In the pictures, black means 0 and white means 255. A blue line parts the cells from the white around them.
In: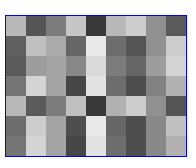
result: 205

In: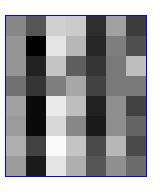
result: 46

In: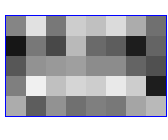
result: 219

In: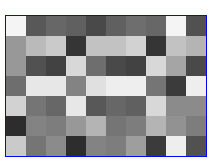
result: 103

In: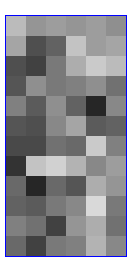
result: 149
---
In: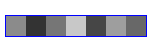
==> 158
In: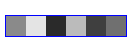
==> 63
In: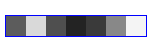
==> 136
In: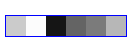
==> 123
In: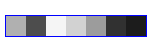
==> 49
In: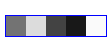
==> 24
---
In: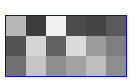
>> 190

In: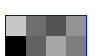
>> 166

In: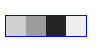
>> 36

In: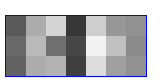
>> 159

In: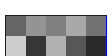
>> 87

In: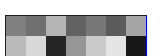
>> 228

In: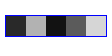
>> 91

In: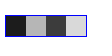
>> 60

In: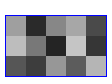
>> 92

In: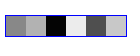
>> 79
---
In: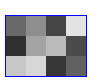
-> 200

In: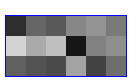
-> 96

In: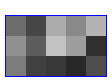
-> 123

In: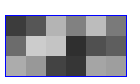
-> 172

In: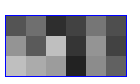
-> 191

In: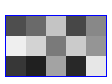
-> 55

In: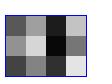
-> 67

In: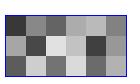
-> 92

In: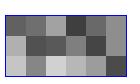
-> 197
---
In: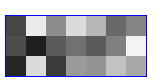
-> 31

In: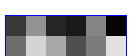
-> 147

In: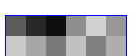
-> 41

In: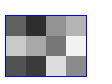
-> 168

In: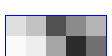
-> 194

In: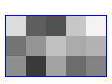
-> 149
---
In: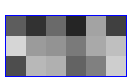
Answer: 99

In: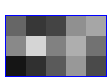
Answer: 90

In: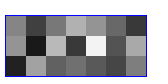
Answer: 89

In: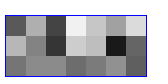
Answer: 123

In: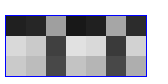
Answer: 181

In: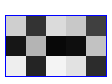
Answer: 244

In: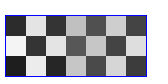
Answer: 74

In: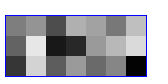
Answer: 106

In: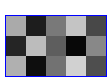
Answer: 114
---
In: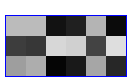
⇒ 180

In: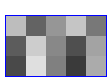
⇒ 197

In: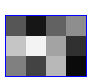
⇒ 98

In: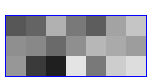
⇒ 163

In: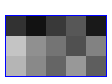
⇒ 87

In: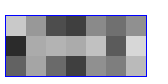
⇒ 112
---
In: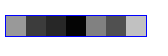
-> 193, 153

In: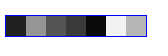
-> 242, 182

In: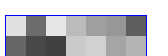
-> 230, 224

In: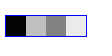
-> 235, 191

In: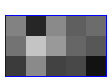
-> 196, 153

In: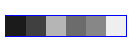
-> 239, 181

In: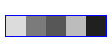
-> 220, 188

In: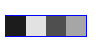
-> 226, 166

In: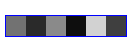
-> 210, 138

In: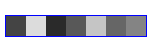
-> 220, 197
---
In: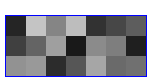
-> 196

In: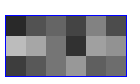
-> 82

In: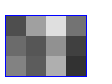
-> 160

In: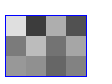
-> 60

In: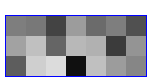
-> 120

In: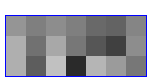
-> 127

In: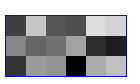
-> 198

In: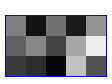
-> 18

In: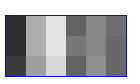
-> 173
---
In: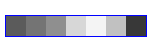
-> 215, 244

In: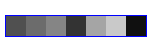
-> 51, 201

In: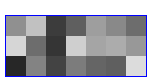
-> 207, 220

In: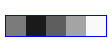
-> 94, 249

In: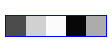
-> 251, 251

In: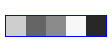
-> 139, 247
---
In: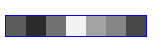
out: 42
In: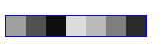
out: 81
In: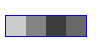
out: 132
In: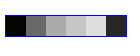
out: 105
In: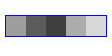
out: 92
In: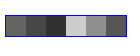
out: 71
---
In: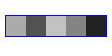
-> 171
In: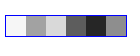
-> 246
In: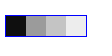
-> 15
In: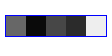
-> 103
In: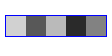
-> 209
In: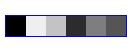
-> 0
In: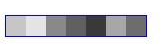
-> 198
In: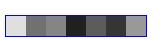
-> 223
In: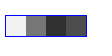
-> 242
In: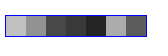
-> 192
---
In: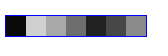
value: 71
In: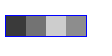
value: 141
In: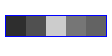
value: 99
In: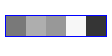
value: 152
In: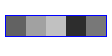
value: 120
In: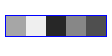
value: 135
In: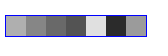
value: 105
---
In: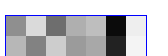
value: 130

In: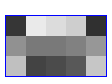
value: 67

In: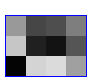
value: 212

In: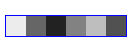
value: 102

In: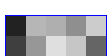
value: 151

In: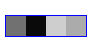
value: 10
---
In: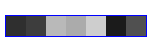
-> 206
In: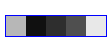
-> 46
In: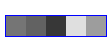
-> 55
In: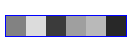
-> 159
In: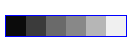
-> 136
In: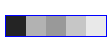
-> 153
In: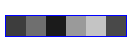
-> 154
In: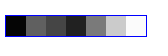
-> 122
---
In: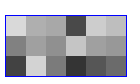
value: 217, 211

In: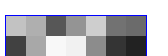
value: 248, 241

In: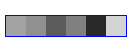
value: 212, 163

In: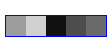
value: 209, 157

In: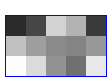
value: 253, 233

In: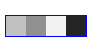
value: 242, 192

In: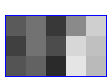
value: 229, 215

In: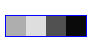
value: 222, 174

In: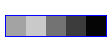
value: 201, 163
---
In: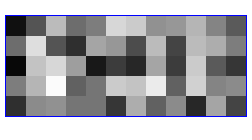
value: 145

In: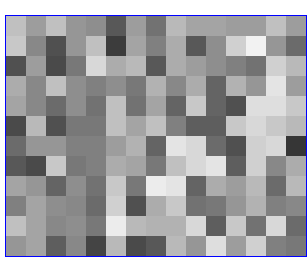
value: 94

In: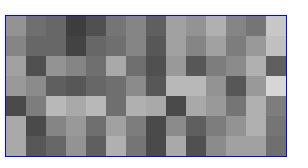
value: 103

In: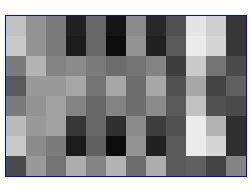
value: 115

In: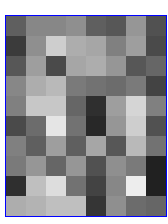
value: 191
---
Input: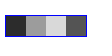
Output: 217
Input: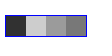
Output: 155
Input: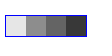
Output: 100
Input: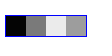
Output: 235
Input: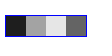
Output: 230
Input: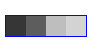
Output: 190
